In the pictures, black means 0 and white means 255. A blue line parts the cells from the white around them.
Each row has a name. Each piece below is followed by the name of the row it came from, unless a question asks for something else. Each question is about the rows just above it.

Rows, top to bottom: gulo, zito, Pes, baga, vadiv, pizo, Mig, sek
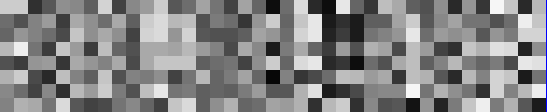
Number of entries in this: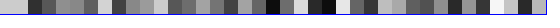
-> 39
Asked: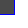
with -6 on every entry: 68
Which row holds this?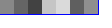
sek
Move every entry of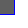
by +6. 101
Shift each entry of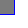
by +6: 129
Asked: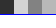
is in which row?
Mig
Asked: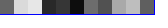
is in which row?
vadiv

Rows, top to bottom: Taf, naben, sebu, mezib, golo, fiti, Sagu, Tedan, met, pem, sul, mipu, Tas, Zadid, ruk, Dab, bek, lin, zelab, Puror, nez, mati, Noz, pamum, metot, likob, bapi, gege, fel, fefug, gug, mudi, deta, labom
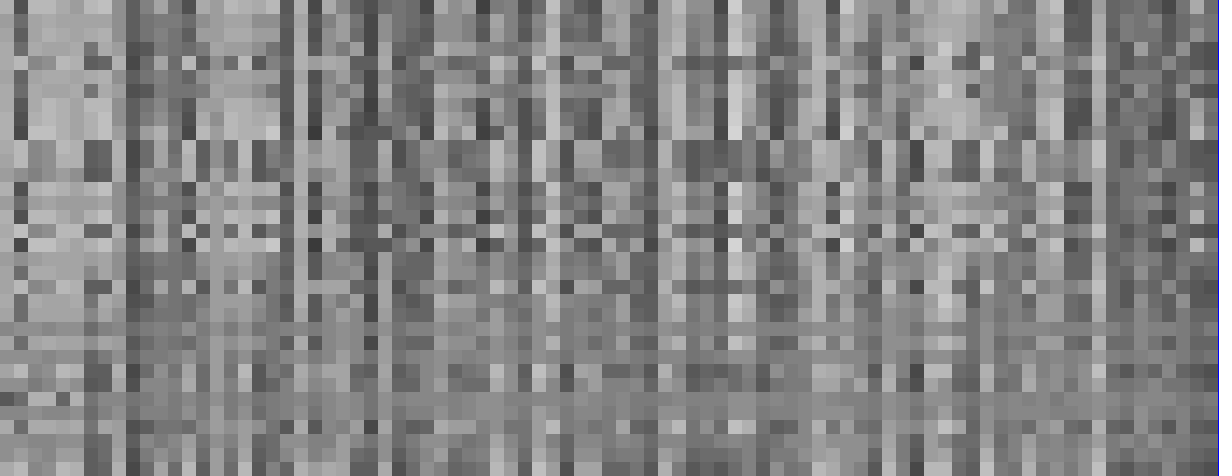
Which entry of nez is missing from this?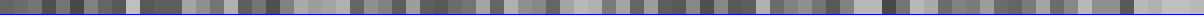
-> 151
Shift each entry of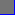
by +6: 122
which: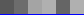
sebu
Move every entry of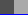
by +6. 86 176
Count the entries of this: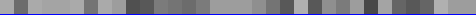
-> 34
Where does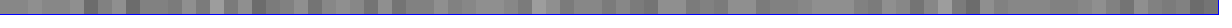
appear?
fefug

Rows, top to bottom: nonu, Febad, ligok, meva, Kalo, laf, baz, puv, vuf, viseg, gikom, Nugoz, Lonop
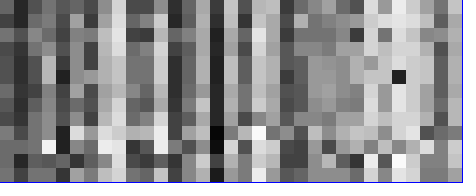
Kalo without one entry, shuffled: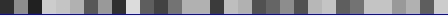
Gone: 147
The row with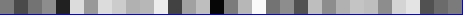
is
viseg
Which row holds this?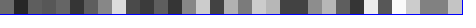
Nugoz

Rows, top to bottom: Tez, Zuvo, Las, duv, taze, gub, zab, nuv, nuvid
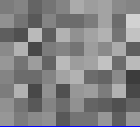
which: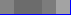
Zuvo
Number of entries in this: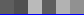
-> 6
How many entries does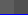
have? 2

